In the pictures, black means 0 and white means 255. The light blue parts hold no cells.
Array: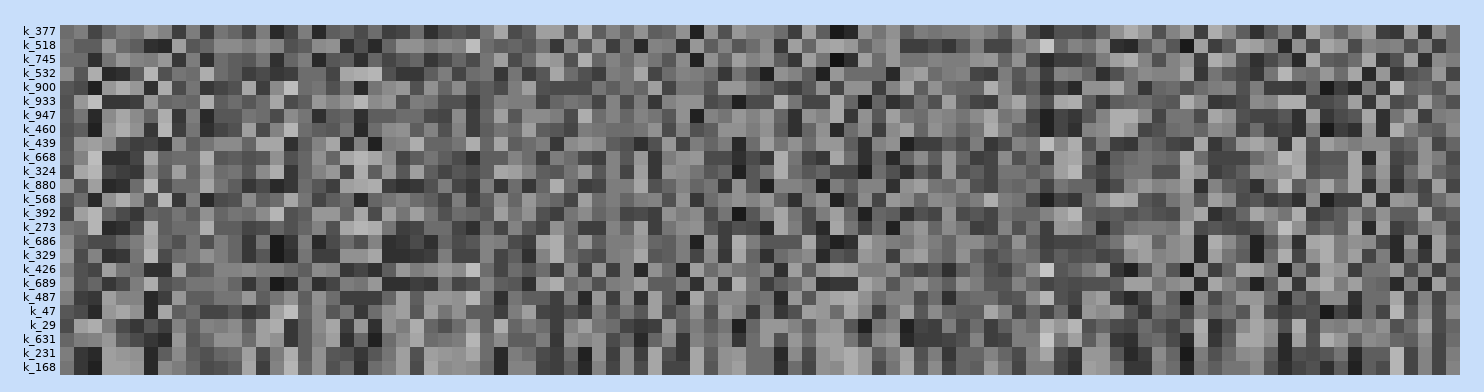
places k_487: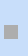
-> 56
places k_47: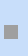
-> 15 24 26 33 42 53 60 85
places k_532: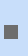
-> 9 11 17 18 29 36 43 46 56 57 58 62 89 91
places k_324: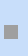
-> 8 25 32 41 71
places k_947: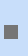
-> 1 13 17 42 47 60 64 67 79 80 95
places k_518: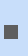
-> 1 2 5 17 31 46 77 83

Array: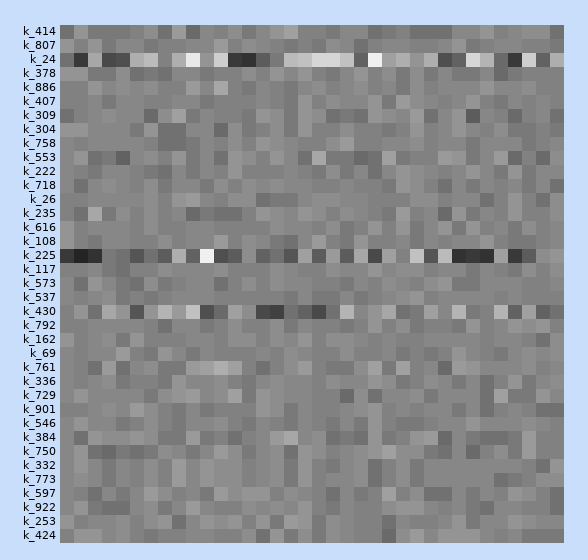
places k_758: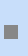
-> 0 2 3 4 5 10 16 23 24 27 28 30 31 32 35
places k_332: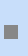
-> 0 2 4 9 14 20 26 27 28 29 30 31 32
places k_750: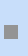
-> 1 17 22
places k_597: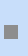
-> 7 12 16 25 33
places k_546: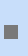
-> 4 8 13 16 19 21 24 25
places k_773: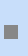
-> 0 2 4 9 14 19 20 26 27 28 29 30

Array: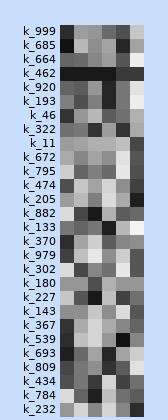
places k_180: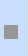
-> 0 1 4 5
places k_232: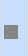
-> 2 4
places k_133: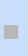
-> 4
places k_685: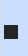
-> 4
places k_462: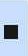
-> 0 1 2 3
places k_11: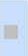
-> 4
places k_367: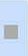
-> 1 3

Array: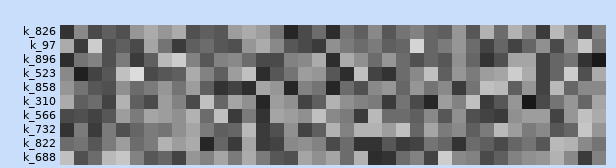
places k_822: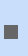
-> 11 27 32
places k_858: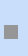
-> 0 7 15 23 25 33

